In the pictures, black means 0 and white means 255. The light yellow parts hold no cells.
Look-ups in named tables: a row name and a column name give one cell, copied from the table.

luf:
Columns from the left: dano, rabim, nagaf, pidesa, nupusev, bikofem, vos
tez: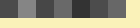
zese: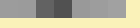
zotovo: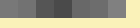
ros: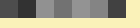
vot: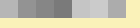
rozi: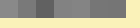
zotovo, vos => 128
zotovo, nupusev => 104
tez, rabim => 133
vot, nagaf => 134
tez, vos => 103
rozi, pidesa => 130
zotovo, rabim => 114

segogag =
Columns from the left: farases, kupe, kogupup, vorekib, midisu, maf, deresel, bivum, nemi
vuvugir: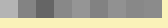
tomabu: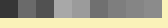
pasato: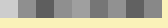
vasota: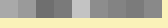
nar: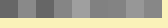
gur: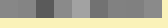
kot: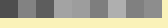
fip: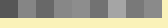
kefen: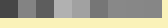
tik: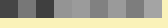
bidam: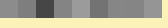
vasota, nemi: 137
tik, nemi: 164
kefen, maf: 118
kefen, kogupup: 93
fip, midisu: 141
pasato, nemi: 136
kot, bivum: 128
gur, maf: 114
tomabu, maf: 112
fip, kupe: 133
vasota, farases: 169
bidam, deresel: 134
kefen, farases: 70
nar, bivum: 151
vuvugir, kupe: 131
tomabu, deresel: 126
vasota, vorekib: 122
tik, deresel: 154

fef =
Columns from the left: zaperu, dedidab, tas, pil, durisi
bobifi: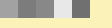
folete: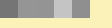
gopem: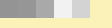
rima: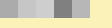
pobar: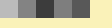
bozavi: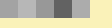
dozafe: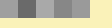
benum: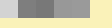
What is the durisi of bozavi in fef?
172
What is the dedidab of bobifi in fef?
124
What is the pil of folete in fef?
196
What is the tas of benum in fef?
120
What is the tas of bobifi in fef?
136
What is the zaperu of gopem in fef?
148
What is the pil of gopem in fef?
242
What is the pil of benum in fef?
152
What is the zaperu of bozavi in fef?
163
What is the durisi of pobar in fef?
88
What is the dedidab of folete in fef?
149
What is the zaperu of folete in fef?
117
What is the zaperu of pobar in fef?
187
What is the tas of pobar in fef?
60
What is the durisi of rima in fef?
183
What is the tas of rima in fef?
206
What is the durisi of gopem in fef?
211

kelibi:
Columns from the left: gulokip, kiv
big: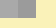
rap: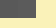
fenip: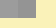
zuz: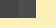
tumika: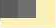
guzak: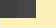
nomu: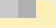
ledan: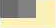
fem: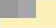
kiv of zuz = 77
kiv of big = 155
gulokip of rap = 89
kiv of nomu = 176
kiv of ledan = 130
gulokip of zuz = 68
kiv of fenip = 148
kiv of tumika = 111
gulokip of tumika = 92
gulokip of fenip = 156
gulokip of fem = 153
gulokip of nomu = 201
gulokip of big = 169
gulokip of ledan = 108
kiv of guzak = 70

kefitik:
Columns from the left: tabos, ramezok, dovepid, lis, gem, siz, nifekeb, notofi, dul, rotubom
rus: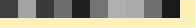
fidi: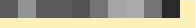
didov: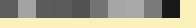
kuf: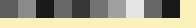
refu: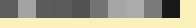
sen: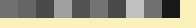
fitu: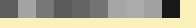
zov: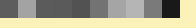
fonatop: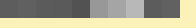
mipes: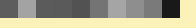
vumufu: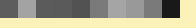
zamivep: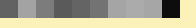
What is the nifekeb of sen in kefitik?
73
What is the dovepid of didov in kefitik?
91
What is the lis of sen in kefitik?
159
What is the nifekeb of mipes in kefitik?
165
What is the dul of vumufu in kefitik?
122
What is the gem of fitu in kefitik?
99
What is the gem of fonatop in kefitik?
82
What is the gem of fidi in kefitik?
82
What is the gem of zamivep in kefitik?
100
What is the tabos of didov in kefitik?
93
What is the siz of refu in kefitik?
115
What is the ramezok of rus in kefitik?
163
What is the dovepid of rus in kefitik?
58
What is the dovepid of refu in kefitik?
91
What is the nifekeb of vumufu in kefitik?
165
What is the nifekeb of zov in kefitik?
165
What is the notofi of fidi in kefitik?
171
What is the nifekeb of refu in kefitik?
165
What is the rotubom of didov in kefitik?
25

